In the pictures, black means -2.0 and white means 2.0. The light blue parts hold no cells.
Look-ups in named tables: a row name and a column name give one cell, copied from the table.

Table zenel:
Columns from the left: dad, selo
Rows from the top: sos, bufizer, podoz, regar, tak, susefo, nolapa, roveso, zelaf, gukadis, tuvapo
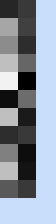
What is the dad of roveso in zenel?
-1.3
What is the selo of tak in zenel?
-2.0
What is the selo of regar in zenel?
-0.4
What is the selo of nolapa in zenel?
-1.6
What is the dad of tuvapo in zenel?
-0.6
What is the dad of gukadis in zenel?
1.0
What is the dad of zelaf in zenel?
0.0
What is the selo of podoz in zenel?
-1.3
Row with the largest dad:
tak

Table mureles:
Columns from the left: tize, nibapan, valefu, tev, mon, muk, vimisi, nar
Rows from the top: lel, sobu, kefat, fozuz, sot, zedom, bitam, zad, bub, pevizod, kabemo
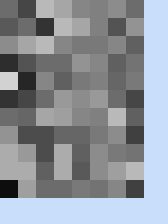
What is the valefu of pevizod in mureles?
-0.5
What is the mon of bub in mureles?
-0.5
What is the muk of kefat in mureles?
-0.1
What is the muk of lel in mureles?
0.0
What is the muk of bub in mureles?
0.2
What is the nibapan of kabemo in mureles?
0.5
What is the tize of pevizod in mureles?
0.7
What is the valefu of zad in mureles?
-0.8
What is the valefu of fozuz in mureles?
-0.3

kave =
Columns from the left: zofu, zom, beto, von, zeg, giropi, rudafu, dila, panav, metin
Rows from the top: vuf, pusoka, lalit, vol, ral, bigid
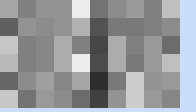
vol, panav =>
0.4
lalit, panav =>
0.4
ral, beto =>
0.5
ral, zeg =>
0.6
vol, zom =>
0.0
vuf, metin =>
1.0
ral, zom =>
0.2
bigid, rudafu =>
0.3
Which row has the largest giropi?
vuf

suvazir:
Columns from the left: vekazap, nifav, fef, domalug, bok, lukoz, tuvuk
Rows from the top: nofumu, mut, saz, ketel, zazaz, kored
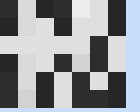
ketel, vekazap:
-1.4
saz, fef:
1.5
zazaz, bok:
-1.3
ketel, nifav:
1.4
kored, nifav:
1.3
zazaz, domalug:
1.5
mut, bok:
1.5
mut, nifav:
1.4
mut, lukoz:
1.5
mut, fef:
1.5
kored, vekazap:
-1.3
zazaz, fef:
-1.4
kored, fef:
-1.4
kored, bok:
-1.3
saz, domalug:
1.5

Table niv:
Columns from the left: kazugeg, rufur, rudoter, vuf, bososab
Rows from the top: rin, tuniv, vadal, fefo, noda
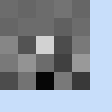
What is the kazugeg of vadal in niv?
0.1
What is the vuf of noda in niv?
-0.1
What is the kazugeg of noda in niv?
-0.8
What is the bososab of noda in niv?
-1.1
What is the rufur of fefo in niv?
0.3
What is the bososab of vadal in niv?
-0.1
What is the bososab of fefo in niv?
0.4
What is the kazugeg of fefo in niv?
-0.1
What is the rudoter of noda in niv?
-1.9
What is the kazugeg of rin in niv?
-0.3
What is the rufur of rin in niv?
-0.4
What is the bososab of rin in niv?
-0.4
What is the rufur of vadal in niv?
-0.7
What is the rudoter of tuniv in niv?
-0.3
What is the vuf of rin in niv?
-0.2
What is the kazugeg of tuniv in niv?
-0.4
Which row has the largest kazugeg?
vadal

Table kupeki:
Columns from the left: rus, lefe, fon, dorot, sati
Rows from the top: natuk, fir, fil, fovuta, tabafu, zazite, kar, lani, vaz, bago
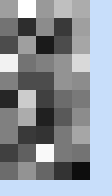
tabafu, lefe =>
-0.8
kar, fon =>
-1.5
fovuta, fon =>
0.0
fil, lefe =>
0.5
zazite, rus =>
-1.4
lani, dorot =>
-0.1
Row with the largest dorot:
natuk

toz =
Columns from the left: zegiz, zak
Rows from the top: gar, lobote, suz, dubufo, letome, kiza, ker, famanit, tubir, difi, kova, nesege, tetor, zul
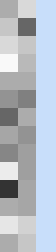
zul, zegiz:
0.7
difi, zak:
0.5
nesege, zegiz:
0.7
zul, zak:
1.1
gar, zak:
1.4
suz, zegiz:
1.4
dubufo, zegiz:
1.9
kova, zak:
0.6
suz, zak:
1.1
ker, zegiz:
-0.4
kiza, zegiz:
0.3
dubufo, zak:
0.9
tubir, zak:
0.5
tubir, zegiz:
0.1
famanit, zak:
0.3
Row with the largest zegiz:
dubufo

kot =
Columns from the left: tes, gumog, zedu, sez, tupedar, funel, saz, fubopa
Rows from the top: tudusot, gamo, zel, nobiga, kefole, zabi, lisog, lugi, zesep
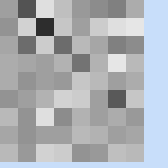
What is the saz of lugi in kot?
0.5
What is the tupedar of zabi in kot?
1.2
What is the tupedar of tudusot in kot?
0.4
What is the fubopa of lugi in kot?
0.6
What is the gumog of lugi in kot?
0.3
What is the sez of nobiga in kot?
0.8
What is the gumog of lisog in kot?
0.3
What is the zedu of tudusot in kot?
1.5
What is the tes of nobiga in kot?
0.7
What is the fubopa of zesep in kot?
0.9
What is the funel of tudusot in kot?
0.2
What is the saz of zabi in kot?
-0.6

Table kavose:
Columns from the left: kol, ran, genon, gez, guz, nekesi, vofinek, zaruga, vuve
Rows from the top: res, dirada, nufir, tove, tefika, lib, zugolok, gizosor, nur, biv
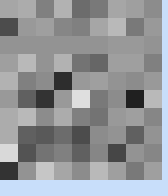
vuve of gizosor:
0.3
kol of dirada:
-0.8
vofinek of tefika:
0.3
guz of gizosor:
-0.8
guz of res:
-0.3
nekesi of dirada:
0.6
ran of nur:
-0.7
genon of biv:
1.1
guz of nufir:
0.3
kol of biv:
-1.2
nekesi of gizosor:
0.2
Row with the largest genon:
biv

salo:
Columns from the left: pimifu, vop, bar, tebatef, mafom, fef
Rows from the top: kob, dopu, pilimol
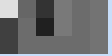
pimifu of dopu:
-1.0
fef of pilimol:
-0.2
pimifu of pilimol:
-1.0
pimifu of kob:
1.5
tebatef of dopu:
-0.1
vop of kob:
-0.4
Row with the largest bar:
pilimol

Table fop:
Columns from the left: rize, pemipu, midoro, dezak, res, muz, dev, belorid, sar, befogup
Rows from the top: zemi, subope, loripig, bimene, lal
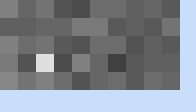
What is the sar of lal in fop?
-0.3
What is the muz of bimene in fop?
-0.4
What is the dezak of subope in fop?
-0.4
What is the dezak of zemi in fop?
-0.7
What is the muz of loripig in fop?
-0.3
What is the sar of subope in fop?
-0.6
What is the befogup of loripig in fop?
-0.6
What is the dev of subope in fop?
-0.6
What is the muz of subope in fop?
-0.1
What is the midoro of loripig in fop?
-0.2
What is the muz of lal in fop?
-0.4
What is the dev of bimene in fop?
-1.0
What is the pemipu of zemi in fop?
-0.4
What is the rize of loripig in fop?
0.0
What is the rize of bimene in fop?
-0.1
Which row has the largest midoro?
bimene

